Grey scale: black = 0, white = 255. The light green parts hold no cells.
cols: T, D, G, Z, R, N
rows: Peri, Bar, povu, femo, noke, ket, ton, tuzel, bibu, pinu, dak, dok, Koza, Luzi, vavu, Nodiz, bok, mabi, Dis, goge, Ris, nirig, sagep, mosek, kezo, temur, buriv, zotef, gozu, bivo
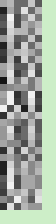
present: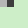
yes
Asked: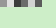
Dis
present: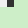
yes
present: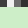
no
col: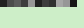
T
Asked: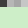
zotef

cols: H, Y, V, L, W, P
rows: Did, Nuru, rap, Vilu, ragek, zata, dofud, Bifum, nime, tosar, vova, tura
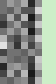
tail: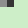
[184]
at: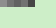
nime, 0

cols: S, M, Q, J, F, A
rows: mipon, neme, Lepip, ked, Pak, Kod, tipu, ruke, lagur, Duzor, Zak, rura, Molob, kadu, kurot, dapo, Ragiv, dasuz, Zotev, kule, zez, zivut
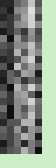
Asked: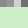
kurot
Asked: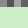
dapo
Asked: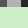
dasuz

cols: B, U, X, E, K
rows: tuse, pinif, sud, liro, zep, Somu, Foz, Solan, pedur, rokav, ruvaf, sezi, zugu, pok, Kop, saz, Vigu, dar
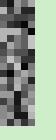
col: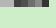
B
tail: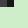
[153 110 169]

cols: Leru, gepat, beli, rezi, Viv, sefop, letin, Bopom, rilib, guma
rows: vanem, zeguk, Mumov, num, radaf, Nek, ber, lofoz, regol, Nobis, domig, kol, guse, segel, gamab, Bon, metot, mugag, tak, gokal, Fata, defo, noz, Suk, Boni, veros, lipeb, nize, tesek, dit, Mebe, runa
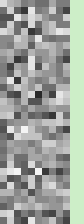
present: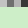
no
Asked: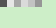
Mumov
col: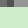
rezi
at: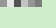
Nobis, 3
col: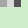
Viv

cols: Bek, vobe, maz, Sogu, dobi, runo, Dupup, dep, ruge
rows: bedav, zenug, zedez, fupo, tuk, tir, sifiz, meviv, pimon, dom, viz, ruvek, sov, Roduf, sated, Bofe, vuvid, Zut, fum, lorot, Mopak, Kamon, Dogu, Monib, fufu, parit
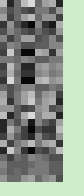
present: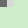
no
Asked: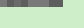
fufu
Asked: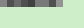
zenug
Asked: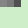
sifiz
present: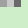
no
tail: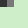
[160 202 121 160 173  38]
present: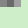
no

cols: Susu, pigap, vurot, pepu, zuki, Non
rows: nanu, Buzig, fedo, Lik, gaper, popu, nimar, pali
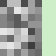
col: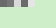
pigap
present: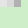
yes
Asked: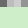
popu
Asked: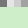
Buzig
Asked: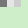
Buzig
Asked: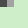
nanu
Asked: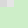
nimar

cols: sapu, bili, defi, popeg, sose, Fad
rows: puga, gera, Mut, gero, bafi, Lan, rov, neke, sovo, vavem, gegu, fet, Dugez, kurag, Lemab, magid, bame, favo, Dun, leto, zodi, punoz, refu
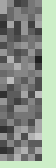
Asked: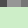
magid
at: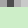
leto, 2

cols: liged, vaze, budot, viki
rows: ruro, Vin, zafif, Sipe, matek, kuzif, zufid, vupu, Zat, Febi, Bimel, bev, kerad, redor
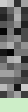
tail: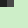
[175  61]
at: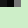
vupu, 0
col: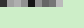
budot
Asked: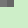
Febi
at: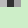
ruro, 1

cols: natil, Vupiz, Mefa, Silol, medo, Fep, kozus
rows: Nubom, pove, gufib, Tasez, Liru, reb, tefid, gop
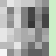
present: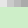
yes
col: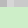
natil
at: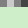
pove, 1
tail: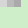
[186 127 158]
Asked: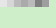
Liru
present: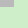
yes
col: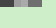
kozus

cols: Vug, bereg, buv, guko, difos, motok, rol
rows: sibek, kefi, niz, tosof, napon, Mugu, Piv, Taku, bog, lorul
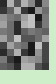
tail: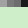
[193  69]
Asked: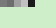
niz

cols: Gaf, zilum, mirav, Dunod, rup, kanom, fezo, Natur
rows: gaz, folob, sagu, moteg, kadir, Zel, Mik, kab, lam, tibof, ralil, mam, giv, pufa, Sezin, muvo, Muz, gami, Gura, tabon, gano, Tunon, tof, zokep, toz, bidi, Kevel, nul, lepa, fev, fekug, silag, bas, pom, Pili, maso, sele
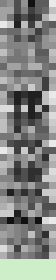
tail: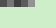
[162]
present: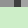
yes
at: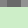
tabon, 4

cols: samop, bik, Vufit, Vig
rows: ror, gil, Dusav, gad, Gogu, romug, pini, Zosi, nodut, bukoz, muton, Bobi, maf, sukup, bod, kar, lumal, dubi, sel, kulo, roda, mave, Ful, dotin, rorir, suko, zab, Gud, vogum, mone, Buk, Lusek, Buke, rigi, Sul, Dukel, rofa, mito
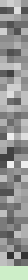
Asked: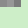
romug
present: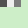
yes
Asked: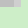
bukoz
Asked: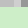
bukoz
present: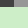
yes
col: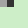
bik

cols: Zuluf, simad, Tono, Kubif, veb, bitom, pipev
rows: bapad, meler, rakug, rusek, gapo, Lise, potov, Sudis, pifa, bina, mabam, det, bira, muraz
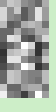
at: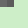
pifa, 4
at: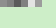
rakug, 1
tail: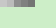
[187]

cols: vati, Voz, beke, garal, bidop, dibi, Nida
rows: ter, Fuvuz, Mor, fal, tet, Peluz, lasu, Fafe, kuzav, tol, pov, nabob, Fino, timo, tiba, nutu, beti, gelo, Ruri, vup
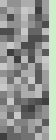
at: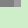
gelo, 2
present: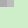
yes
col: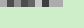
Voz
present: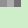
yes
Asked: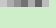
tol

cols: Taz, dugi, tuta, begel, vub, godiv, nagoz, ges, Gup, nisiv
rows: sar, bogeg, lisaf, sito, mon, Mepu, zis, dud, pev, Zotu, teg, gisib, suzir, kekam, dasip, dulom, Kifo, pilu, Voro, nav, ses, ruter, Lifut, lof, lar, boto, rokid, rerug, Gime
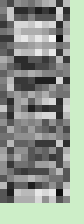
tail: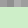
[130 130 114 130]
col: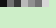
Gup

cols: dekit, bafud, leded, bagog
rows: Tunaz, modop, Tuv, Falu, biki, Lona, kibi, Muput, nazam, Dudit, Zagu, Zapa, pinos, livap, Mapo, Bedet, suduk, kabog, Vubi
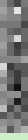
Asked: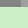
nazam
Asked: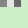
modop
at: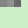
kabog, 1
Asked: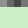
Tunaz

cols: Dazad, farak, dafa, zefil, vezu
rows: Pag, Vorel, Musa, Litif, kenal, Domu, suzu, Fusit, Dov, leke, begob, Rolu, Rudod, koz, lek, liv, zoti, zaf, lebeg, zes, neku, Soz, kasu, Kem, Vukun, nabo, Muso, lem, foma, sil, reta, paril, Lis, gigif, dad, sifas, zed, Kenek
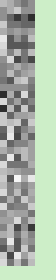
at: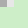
nabo, 3
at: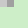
foma, 3
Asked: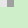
zed

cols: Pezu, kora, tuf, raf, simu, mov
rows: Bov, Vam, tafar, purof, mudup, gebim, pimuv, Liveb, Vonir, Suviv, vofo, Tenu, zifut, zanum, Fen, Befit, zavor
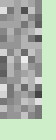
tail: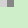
[179 107 195 163]
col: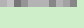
simu
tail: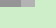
[179]
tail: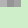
[179 135]
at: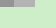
pimuv, 1
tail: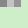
[135]

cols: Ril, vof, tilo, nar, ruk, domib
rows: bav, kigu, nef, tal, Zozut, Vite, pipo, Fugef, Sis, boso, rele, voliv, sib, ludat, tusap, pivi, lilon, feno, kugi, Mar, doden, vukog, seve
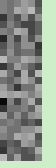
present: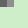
yes
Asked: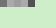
Mar
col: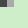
domib
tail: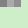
[82]

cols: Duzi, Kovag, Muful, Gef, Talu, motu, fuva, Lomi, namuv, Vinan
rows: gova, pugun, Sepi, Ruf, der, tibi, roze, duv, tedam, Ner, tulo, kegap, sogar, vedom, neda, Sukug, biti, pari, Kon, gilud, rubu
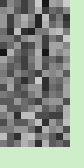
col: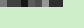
fuva
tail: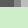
[ 48 150 107 189]
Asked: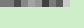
tibi
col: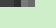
Kovag

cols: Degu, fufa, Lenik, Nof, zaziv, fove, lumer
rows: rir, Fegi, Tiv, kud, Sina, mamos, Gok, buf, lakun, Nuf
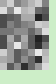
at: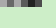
mamos, 1
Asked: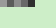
lakun
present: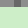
yes

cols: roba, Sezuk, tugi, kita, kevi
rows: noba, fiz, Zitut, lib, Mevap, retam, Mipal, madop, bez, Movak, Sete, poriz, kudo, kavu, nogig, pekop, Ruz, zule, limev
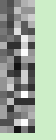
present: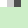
no
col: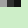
tugi
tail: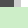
[132]
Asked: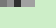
bez
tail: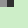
[161 161]
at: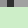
bez, 1
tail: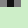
[48]

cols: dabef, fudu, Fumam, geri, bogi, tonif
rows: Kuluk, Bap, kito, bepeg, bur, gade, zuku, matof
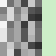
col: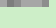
Fumam
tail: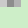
[71 46]
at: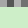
gade, 2

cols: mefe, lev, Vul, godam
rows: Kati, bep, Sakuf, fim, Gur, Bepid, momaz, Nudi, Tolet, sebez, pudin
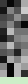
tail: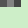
[7]
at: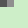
Sakuf, 1
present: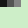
no

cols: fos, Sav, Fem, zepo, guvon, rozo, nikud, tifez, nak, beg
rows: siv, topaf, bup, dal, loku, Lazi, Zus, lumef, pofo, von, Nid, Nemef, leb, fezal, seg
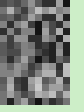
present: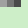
yes
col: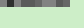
fos
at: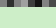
dal, 0

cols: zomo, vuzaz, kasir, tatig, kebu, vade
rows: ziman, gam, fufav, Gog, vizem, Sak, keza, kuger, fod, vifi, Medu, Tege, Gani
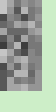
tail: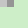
[ 88 181 120 134]
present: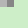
yes
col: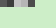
zomo
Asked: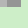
Gani
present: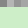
no

